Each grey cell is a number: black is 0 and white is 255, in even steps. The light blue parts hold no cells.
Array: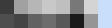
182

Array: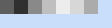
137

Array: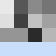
138

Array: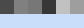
119

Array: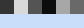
84

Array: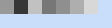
193

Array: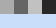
193

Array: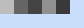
67

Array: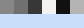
55

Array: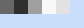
159
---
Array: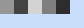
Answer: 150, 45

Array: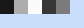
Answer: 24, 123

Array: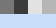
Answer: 119, 182

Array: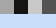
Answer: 166, 83

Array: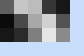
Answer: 95, 138

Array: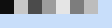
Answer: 14, 189

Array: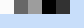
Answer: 251, 50

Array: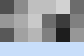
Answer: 79, 151
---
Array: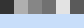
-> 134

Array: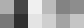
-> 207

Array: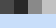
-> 73

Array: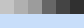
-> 156

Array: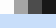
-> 76

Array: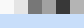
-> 180

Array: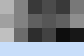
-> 160

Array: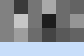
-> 158

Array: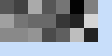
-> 170

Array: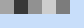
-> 145
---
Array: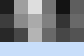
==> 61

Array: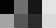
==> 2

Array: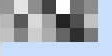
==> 183

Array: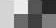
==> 212

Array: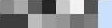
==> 137

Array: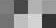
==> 125

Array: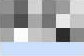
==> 123

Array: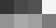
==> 52
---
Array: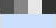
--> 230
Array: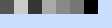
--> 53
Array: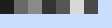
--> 138
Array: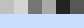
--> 117
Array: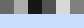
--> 22
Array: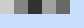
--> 50
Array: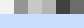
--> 200
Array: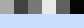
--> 120
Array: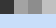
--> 141
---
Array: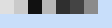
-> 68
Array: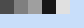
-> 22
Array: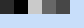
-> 103
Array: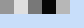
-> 7
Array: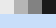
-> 130
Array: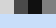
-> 16
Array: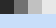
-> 193
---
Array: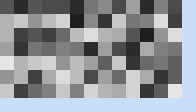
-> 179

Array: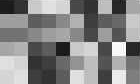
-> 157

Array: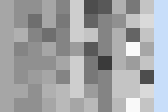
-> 166

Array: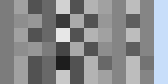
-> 124

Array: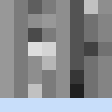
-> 152
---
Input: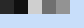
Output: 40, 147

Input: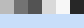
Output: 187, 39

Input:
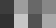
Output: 61, 168

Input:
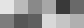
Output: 228, 176

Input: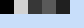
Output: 1, 32

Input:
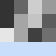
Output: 51, 111

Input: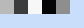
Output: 185, 142
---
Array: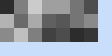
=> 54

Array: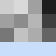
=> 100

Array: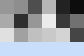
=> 69

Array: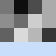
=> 54

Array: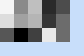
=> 108

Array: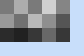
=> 55

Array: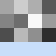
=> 45

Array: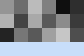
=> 78
